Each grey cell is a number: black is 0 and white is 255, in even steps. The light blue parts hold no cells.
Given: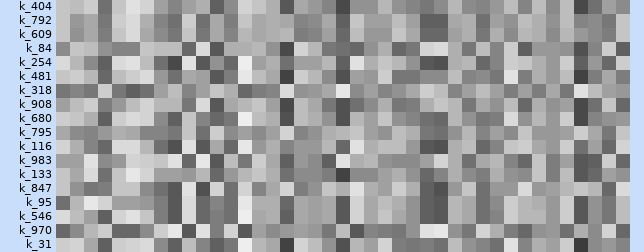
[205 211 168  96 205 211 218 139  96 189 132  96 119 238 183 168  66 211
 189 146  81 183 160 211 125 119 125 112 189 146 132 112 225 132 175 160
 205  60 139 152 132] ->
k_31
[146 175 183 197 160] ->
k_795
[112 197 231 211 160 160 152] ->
k_133
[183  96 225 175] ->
k_254

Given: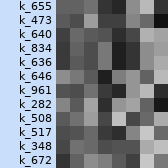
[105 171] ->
k_508
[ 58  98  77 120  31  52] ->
k_834

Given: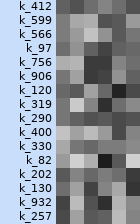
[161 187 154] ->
k_400
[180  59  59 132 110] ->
k_756
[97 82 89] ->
k_290
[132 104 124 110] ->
k_202

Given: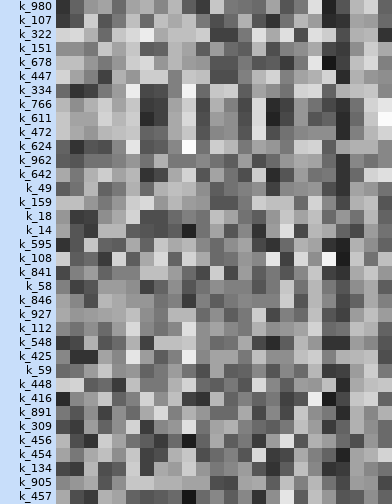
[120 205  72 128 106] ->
k_927
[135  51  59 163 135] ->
k_134
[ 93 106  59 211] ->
k_108
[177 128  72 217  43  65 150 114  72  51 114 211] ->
k_766
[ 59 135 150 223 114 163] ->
k_309
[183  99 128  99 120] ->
k_416

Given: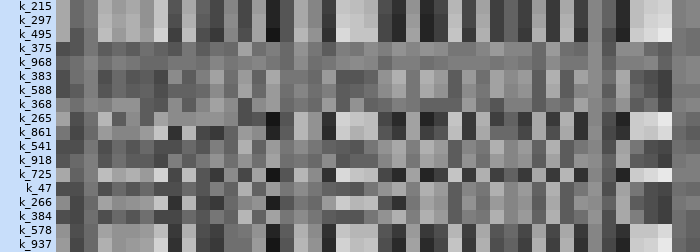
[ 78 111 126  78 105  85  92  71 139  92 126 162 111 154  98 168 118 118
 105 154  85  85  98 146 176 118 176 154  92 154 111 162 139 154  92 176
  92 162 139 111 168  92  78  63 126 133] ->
k_383
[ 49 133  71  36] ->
k_937
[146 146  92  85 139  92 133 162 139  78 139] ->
k_368
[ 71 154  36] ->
k_215
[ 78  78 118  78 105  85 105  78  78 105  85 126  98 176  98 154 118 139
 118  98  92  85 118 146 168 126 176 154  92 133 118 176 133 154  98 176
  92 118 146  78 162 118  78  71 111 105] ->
k_47
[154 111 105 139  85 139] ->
k_375

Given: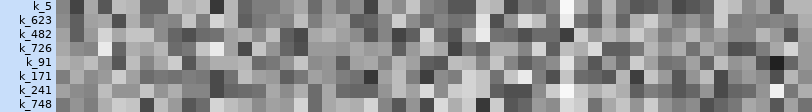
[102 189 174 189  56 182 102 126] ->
k_5
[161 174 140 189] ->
k_482

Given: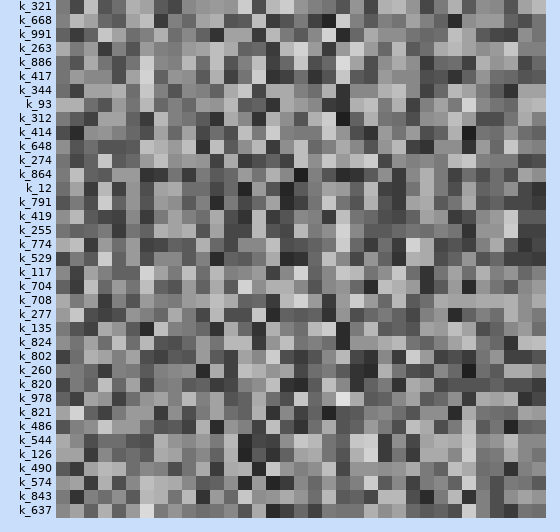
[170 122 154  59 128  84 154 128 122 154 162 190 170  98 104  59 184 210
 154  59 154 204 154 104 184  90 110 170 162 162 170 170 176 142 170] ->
k_708
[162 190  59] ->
k_668
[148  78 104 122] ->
k_277
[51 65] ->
k_417
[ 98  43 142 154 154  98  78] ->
k_668
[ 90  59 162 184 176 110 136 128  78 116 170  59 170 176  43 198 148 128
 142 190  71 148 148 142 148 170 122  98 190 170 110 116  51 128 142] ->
k_490
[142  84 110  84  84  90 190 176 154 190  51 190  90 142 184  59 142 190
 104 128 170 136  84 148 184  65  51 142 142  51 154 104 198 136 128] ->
k_648

